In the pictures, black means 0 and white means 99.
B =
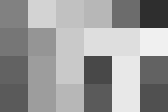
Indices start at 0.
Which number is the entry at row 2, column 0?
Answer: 38
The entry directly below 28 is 35
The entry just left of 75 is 82
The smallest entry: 18
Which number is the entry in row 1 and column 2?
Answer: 78
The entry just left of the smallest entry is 42
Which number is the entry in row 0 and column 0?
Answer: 50

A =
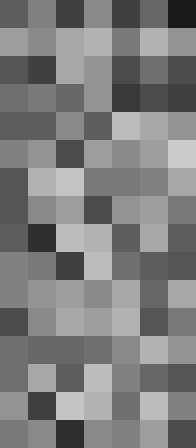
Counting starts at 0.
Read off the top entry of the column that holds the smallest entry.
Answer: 10
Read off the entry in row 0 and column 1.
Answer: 50
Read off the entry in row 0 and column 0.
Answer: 36
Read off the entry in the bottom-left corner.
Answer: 47
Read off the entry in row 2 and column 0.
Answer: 33
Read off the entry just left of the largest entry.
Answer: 61
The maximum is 79
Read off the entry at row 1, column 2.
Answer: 65
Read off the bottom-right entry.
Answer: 29
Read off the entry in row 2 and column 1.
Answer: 25
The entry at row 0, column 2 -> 25
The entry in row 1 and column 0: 61
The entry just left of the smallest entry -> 40
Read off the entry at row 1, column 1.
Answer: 53

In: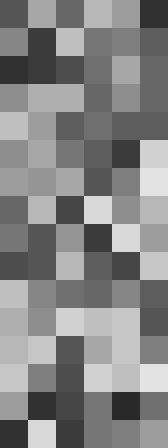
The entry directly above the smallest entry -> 74
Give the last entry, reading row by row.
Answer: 61
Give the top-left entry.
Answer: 33
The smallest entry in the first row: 19
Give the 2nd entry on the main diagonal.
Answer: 23
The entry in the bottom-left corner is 19
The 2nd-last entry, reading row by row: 49
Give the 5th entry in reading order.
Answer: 61
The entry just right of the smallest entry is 43
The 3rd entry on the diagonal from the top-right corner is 43
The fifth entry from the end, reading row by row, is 84
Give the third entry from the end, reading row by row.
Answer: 46
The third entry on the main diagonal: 30
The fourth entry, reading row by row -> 71
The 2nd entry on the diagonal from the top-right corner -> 49

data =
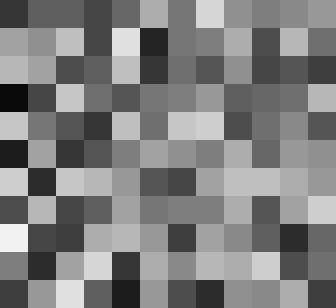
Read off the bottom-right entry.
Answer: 24
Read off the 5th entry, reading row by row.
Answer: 40
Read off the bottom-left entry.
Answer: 24
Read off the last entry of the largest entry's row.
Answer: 40
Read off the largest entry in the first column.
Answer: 94
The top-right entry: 59
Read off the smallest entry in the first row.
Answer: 21
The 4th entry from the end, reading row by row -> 56
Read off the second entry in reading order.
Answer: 37
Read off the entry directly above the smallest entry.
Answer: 71
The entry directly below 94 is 49
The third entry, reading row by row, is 37
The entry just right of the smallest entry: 27
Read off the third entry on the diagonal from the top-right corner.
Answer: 27
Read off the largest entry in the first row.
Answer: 83
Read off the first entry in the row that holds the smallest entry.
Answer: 4
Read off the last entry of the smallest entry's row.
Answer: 71
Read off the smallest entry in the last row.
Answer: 11
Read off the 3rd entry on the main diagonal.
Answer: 30

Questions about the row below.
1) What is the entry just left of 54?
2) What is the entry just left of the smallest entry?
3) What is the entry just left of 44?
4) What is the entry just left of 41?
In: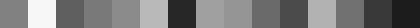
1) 47
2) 22
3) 69
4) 58

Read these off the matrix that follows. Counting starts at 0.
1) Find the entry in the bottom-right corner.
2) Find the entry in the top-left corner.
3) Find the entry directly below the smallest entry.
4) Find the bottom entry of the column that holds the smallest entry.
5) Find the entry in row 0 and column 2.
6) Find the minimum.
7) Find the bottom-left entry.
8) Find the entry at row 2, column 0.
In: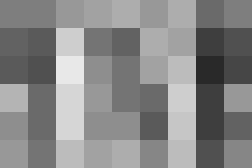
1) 52
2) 49
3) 24
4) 31
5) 59
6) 16
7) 59
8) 35
